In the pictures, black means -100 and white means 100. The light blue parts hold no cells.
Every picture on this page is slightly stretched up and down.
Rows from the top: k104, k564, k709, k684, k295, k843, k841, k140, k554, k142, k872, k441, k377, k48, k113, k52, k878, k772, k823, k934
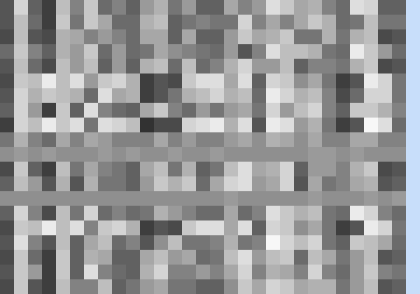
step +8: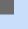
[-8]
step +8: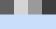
[-16  74  29 -43]
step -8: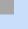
[23]
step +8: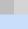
[57 74]
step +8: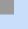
[29]

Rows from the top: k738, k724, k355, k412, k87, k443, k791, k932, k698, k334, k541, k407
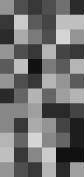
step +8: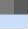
[  4 -21]
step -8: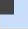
[-55]
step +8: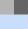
[ 49 -13]
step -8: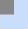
[-2]
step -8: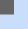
[-29]
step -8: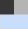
[-65  33]
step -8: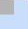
[33]

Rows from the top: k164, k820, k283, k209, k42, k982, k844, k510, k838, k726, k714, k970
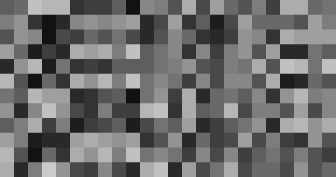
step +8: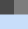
[-35   6]
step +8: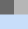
[-10  51]
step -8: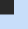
[-76]
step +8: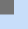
[-2]
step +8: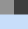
[ 23 -43]
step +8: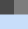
[-35   6]
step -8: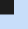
[-85]

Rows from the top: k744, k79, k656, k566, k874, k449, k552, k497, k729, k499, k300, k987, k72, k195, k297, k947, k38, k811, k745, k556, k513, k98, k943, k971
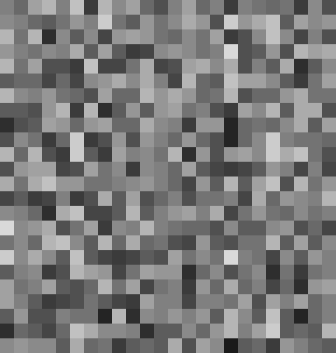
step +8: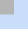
[50]
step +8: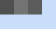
[-29  -2 -20]
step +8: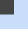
[-38]
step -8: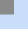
[0]

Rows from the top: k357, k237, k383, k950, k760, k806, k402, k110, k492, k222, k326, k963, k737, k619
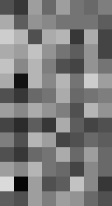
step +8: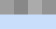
[32 15 42 23]
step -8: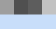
[ 16 -45 -35  44]

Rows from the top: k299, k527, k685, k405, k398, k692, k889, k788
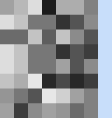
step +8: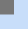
[1]
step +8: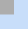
[44]

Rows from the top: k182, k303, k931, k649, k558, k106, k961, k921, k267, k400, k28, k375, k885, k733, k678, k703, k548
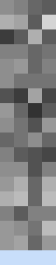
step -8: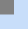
[-7]
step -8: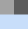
[ 20 -36]
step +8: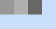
[ 27  45 -11]
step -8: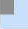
[3]
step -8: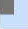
[-17]
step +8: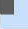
[-20]
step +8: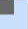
[-11]

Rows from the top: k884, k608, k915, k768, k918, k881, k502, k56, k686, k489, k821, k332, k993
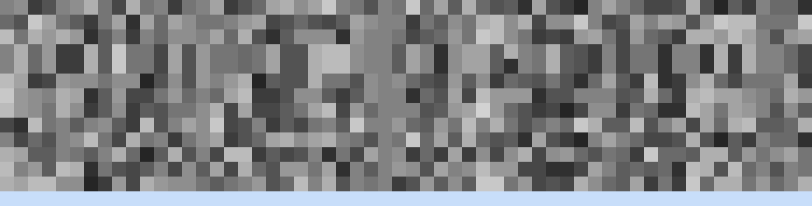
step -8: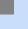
[-6]
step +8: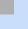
[45]
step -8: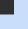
[-70]
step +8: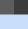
[-19 -45]
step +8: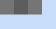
[  0 -19   0]
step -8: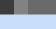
[-61  -6 -25 -25]

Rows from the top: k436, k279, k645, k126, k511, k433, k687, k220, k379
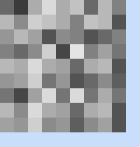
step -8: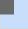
[-26]
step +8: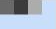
[-10 -46  43]
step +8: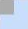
[43]
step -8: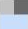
[ 44 -26]

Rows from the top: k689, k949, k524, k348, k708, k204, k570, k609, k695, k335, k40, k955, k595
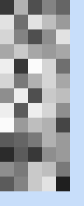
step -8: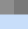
[  3 -13]
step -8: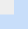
[79]
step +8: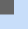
[-13]
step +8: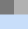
[ 3 47]

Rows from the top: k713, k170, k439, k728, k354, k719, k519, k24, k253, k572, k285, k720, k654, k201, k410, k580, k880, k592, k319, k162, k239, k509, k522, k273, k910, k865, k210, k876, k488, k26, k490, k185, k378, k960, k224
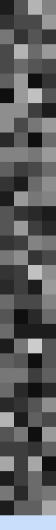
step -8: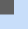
[-33]
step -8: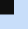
[-96]
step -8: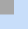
[23]
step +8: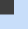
[-43]
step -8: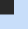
[-76]

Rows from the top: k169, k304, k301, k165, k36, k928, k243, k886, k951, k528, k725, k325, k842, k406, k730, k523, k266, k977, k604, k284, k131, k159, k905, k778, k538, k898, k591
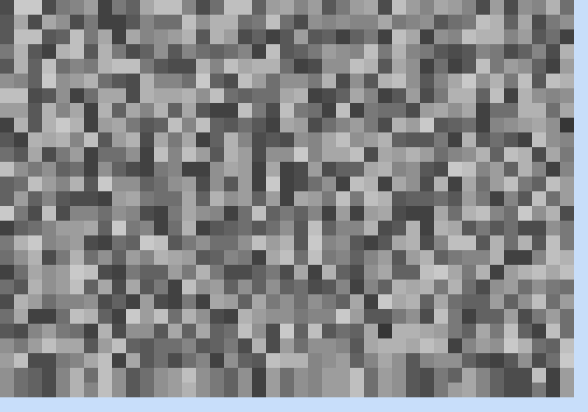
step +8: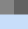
[ 12 -15]
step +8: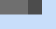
[ -5  -5 -32]
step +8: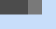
[-32 -32   3]
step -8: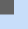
[-31]

